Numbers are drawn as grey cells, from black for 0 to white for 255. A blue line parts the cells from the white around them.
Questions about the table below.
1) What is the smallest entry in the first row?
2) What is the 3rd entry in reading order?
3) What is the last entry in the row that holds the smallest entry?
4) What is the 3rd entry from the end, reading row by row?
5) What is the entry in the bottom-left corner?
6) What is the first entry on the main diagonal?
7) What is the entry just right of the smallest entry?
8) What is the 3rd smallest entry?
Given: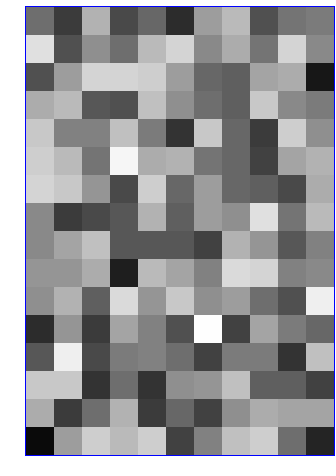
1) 44
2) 178
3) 36
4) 206
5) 10
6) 110
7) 157
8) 30
